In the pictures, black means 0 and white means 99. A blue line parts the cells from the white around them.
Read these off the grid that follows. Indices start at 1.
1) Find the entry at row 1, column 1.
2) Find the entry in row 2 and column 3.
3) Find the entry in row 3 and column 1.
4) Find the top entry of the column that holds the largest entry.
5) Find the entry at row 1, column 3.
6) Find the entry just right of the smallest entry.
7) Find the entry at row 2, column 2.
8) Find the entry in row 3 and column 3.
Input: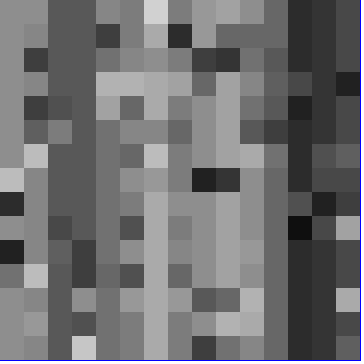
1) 55
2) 34
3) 55
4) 81
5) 34
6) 28
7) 52
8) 34

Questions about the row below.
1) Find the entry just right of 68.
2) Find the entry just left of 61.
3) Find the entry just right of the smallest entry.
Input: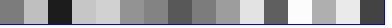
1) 91
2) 48
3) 77

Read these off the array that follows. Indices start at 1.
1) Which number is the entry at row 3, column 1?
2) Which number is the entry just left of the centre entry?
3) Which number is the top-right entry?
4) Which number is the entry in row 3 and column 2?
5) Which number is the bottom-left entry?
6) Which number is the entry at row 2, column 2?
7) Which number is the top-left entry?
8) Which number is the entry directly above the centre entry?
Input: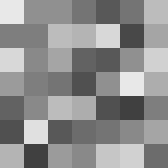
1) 84
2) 45
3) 73
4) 53
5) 70
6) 49
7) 90
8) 38

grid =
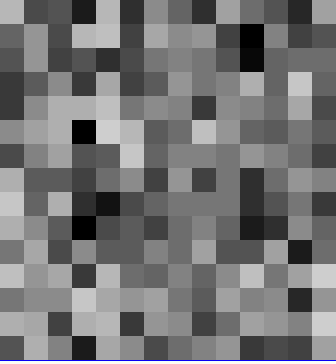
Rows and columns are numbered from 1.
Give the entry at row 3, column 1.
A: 32
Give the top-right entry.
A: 62
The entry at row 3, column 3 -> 25
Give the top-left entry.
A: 71
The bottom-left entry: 32
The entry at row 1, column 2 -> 29
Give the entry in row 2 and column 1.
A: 39
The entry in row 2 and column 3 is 29
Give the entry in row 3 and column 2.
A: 58
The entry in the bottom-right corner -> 62
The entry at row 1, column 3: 32

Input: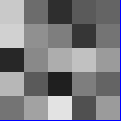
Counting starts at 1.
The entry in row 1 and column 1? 78
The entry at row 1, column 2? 42
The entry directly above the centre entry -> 49
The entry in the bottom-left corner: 45
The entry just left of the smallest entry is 35
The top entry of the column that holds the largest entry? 18
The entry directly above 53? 56

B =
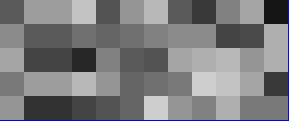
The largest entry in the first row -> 76
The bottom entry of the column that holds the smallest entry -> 47
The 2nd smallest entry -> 15
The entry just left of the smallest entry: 64
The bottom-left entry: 58
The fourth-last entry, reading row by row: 50
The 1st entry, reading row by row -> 35
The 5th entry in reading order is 32
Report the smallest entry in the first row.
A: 8
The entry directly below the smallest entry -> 68
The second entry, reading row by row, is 61
